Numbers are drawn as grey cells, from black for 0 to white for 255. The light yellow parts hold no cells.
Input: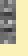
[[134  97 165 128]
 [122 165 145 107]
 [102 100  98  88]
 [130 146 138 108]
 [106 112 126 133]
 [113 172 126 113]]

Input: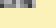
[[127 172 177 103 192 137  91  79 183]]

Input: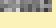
[[134 171 145 134 178 122 132 138 118 122 167  69 115]
 [ 84 167 180 134 213  86 120  88 132  81 134  57 118]]

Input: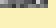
[[182 158 110 104 119 116  87  84  52 209 105  65]]

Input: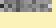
[[174 111 126 128  94 129 146 153  99 153 148 157 144]
 [175 121 162 124  83 135 137 148 114 161 129 152 123]]

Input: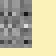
[[142 165 124 152 154 109 135 135]
 [124 142 124 138 139 122 121 129]
 [124 110 132 117 120 140 121 129]
 [185 110 184  96 130 145 221 160]
 [142 173 124 159 164 113 121 129]
 [ 72 118  80 152 120 127  35  93]]

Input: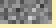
[[ 90 138 107 111 146  82 132 136 132  95 140  96 121]
 [151  85 157 120  58 101 144 124 192 126 123 157 123]
 [126  82 154 177 104 124 113 206 166 107 131 149 111]]

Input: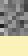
[[135 171 103 127 137 118  78]
 [155 138 125 113 157 117  66]
 [142 136 164  90 129 154 148]
 [ 30  87 152 147 109  80 151]
 [112 171 112 125 114 139 130]]

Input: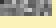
[[ 50 112 105 190 106 142 188 102 106 134 171 118 171]
 [122 116 106  96 127 130 174 198 121 137 117 113 107]]
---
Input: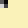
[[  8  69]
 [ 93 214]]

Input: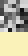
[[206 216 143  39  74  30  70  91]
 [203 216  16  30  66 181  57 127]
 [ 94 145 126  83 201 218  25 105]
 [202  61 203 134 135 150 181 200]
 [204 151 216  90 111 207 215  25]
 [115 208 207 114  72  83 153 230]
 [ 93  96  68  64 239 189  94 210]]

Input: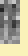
[[118 135 115 154 206  95 117 154 136 164 137]
 [196  54  92 104 129  61  55 113 119 174 141]
 [169 114 110 110  98 109 109 121 114 132 166]
 [112 104 119 144 192 117 153 168 177 168 126]
 [189  77  36 105  99  97  89 132 127 140 184]]

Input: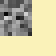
[[122  91 110 144 164 130 138  73  44]
 [150 115  90 208 143 106  80 103 134]
 [ 82 161 170 112  44 124  57 117 130]
 [ 75  75 182 111  23 173 154 138 136]
 [ 91  85 177 164 148 146 168 151 170]
 [ 84  81 124  79 185  83 126 136  63]
 [147 118 141   5 213 122  93 107 128]
 [ 79 132 154  97  96 175 141 167 163]]

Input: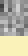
[[143 164 123 180 130 128 109 161 183]
 [150 141 140 151 167 154 170 121 123]
 [181 206 205 182 150 127 183 120 148]
 [165 153 169 149 167 185 156 201 182]
 [126 125  97 169 137 140 110 154 174]
 [163 176 188 132 158 187 168 213 167]
 [112  63  84 127 156 187 129 154 146]]

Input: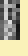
[[ 94  18 118  50  71  44  20  22  29  33]
 [115 155 119 158 139  74 134 153 117  92]
 [ 69 175  46  89  55 220 184 115 201 108]
 [206 185 197 210 210 138 169 195 153 205]
 [ 65 106  59  82  74 101 109 101 106  94]]
